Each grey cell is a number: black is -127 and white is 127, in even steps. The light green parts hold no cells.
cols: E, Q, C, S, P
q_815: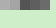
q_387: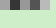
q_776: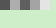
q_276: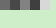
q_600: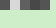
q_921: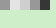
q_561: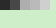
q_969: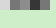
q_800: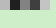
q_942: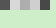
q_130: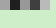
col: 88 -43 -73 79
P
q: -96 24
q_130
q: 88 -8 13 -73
q_969
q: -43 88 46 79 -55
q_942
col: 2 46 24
C
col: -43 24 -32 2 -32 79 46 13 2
C
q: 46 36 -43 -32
q_815

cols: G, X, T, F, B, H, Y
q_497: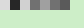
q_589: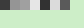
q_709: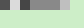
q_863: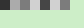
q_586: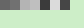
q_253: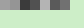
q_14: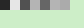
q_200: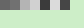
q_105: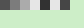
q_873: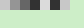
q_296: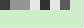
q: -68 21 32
q_589
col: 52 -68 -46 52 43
T
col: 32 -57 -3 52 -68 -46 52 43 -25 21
T
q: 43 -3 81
q_863
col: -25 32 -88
G
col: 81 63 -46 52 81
F
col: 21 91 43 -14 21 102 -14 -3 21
X

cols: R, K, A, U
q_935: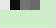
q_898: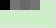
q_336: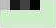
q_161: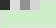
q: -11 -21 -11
q_898
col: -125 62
R
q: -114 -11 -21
q_935
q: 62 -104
q_336

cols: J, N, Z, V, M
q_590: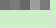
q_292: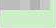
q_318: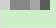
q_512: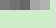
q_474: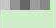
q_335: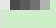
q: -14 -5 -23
q_590
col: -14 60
J
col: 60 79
J
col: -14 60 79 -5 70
J
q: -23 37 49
q_512
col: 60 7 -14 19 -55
N

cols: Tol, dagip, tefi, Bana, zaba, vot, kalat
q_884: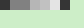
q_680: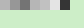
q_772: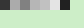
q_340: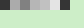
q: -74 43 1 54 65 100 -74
q_340

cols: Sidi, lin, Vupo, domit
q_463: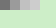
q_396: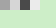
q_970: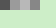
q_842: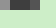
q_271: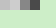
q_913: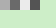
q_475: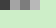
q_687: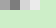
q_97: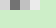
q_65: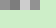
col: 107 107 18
domit
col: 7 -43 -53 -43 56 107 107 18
domit

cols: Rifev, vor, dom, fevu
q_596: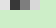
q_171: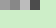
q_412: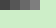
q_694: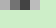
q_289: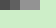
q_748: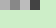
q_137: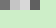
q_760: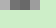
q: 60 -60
q_748
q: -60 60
q_694
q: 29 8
q_171
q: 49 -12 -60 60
q_694

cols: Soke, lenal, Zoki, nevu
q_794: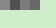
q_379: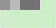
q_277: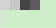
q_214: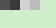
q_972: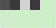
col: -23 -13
nevu
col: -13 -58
Zoki

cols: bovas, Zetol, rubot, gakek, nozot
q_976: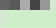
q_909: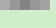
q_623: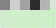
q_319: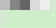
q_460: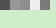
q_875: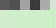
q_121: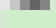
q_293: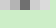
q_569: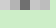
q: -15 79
q_293
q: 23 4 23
q_909
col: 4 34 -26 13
rubot
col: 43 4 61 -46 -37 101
bovas
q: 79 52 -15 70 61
q_569
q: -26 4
q_121

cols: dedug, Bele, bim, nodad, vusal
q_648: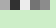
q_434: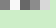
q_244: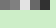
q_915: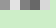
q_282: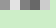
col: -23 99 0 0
bim
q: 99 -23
q_244
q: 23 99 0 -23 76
q_282
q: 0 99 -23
q_244
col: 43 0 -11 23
dedug
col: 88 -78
vusal
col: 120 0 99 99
Bele

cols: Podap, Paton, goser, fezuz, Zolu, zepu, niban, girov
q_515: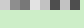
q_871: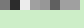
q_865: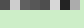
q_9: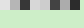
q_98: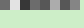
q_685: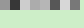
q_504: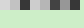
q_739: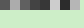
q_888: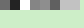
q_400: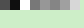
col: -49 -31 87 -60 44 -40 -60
zepu
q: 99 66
q_515
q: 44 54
q_685

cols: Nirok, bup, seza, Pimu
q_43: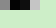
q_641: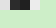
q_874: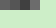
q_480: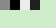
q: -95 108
q_641
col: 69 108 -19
Pimu
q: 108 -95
q_480
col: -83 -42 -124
bup
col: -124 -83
bup
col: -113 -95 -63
seza

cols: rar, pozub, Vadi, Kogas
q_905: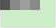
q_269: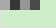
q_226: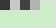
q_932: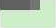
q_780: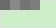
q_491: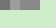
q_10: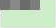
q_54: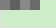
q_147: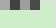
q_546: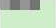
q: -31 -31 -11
q_932
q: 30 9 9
q_491
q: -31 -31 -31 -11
q_932
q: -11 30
q_491

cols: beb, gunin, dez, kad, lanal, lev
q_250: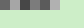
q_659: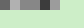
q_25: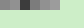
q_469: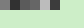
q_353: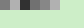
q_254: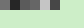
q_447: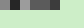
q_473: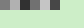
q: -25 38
q_250
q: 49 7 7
q_659
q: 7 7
q_659

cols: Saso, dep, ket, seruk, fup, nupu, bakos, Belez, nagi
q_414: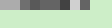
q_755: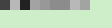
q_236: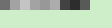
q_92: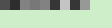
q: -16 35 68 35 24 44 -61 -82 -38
q_236
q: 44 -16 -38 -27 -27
q_414
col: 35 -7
seruk

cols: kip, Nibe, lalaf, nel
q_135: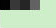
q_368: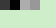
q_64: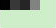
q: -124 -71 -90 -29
q_135
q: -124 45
q_368
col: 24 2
nel
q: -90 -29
q_135

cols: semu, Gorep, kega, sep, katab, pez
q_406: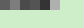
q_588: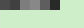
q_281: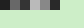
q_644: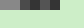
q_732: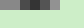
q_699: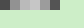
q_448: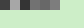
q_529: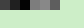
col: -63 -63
semu
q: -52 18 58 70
q_699
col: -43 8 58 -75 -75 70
sep
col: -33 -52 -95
semu
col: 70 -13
sep
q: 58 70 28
q_699
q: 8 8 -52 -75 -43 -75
q_644

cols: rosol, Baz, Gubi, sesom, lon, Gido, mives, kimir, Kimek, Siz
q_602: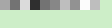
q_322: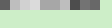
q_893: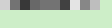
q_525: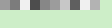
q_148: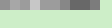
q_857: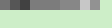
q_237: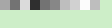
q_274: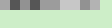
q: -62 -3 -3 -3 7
q_857
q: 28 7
q_148
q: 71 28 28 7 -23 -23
q_148
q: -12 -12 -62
q_893

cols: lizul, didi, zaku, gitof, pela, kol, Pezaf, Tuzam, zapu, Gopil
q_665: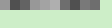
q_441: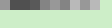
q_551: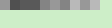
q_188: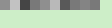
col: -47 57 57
Tuzam
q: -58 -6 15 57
q_188
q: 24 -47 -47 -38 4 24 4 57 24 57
q_441

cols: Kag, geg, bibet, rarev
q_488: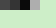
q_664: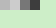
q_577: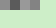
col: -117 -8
bibet
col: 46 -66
rarev
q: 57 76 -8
q_664
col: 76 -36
geg
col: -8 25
bibet
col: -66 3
rarev

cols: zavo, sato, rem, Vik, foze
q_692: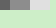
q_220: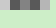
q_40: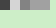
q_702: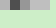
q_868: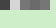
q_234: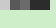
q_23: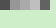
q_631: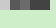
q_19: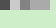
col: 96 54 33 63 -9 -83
foze
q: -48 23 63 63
q_702
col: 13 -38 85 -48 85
sato
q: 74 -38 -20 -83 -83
q_234
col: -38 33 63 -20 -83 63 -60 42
Vik

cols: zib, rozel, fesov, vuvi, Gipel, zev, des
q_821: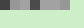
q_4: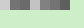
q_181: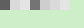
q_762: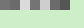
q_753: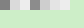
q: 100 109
q_753
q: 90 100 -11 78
q_181
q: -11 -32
q_4
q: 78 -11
q_4

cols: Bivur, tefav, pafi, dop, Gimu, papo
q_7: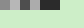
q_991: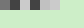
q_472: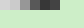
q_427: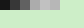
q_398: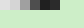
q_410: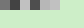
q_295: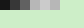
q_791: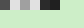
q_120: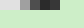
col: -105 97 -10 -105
Bivur
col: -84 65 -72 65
Gimu
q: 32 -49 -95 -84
q_398
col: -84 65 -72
Gimu
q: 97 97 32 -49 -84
q_120
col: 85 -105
Bivur

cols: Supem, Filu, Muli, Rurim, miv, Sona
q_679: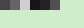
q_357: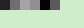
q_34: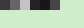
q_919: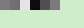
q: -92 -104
q_34
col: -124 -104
miv
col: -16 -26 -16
Filu

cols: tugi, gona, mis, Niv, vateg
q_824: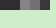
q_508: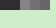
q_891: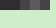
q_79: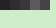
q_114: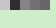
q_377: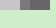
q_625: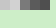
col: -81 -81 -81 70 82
gona
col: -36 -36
Niv
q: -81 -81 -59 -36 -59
q_891
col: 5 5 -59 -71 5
mis
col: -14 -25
Niv
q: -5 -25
q_377
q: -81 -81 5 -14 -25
q_508

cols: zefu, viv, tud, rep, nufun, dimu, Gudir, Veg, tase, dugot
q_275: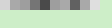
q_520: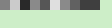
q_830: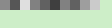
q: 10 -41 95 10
q_520
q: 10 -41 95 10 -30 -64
q_520

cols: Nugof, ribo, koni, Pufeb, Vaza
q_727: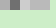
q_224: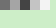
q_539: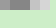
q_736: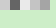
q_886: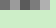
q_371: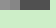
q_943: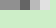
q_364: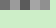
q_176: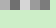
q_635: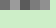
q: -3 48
q_886
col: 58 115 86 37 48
Vaza
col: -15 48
Nugof
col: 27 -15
ribo

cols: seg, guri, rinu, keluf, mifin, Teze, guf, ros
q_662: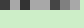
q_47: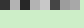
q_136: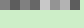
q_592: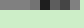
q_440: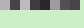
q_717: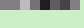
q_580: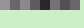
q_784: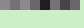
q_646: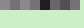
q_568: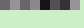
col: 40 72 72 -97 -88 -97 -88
mifin
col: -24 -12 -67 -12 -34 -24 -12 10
keluf
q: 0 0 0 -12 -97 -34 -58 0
q_592

